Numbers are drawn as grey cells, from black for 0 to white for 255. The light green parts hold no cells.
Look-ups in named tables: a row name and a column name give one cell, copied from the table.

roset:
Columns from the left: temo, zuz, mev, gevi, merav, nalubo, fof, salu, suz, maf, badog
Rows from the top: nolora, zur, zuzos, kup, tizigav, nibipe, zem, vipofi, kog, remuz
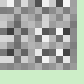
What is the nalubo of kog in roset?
104
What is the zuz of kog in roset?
218
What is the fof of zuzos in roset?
209
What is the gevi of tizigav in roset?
96
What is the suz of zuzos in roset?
138
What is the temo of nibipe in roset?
215
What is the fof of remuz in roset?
138
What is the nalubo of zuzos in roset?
132
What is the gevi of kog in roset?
207
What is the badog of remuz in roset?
154
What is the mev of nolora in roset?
135
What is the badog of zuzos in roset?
143
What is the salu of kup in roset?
157
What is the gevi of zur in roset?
128
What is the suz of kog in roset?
107
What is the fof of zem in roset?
192
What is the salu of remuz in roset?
150
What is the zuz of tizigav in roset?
62
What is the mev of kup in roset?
105
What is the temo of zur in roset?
126

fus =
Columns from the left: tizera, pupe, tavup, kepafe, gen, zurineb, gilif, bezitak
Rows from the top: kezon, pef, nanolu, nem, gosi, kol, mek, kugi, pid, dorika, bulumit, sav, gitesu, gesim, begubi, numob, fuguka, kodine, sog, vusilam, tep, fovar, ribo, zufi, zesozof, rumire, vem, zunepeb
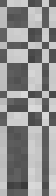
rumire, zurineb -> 195
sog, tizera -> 184
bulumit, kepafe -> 85
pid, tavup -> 203
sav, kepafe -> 91
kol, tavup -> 202
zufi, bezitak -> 200
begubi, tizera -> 185
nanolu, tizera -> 187
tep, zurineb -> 193
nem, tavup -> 90

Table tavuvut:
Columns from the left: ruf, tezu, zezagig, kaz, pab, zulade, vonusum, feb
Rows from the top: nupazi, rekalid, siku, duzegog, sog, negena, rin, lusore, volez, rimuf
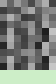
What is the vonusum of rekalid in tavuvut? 130
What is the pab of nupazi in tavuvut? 74
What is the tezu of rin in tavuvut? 164
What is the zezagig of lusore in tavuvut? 98
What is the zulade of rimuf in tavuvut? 69
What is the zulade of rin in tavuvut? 39
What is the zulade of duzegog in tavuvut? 74

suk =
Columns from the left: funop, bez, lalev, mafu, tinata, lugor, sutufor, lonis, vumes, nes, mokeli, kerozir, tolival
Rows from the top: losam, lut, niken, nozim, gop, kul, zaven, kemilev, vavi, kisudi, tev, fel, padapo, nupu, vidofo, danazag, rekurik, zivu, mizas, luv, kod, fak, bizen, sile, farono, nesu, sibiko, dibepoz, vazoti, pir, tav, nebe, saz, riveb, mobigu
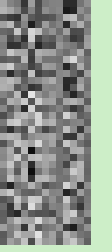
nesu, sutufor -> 184
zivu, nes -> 113
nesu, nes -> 114
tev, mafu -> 74
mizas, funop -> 88
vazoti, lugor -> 198
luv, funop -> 172
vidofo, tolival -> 93
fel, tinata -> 129
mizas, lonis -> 100
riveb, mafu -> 166
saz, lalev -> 147
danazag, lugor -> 90
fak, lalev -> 85
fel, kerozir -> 153
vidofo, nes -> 166
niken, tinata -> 90
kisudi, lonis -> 153

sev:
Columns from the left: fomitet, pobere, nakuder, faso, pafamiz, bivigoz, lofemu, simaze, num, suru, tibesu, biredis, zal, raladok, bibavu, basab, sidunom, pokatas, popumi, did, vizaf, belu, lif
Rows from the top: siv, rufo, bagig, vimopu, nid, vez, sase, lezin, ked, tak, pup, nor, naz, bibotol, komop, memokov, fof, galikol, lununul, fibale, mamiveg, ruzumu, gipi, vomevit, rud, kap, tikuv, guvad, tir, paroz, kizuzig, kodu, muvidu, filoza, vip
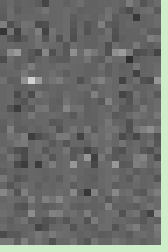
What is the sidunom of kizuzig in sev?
111
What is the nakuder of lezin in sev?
153
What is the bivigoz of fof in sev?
103
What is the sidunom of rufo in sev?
103
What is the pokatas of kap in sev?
99
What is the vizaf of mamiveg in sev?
99
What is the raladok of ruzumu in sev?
89
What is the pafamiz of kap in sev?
103
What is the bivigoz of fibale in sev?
79
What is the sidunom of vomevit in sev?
151
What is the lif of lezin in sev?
69
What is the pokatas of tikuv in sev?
100
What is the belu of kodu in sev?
103
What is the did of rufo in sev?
100
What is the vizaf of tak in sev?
99
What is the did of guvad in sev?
93
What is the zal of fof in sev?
97
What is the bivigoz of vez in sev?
115
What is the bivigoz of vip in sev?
114
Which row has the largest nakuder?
lezin

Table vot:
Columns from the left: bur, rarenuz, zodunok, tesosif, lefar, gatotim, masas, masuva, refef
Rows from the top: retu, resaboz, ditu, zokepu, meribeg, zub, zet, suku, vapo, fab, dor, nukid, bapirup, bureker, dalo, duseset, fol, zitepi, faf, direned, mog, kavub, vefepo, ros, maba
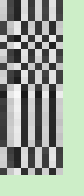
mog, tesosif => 46
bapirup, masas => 206
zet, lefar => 209
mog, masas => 203
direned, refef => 194
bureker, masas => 234
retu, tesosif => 222
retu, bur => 211
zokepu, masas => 202
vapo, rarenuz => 70
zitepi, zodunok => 227
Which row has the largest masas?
bureker

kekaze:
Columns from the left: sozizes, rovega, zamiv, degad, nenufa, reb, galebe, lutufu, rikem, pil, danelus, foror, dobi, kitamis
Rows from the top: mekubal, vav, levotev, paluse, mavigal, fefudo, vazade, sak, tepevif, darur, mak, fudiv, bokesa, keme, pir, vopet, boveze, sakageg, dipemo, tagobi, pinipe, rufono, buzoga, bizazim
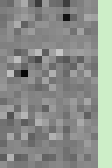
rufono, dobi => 143
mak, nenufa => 143
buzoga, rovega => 178
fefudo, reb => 133
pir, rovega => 127
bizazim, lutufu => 134
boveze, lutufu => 138
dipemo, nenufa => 137
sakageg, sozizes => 113
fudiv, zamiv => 125
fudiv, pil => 120
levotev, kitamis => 160
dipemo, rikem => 140
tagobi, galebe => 116
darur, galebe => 145
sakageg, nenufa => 112
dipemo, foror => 149
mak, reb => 138
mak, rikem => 129

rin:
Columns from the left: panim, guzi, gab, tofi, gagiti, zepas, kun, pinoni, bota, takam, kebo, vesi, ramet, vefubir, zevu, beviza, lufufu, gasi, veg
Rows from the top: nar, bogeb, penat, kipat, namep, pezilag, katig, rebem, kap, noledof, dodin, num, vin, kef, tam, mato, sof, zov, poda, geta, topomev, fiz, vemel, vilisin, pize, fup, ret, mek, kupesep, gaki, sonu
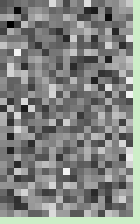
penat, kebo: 153
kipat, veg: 175
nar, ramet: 222
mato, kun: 59
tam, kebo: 109
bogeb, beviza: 61
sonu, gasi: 113
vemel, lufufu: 141

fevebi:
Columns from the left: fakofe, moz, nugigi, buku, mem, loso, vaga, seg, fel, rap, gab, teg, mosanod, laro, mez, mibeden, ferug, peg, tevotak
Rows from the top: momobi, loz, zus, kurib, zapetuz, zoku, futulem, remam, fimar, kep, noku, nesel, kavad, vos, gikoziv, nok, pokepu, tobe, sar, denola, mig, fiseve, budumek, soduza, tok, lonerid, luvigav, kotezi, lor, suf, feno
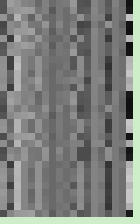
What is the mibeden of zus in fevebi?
65
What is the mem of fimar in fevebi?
120
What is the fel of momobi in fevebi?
119
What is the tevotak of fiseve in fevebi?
20
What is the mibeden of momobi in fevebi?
89
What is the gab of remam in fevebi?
154
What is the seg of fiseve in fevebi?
105
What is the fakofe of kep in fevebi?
145
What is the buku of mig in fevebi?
126
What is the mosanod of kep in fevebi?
92

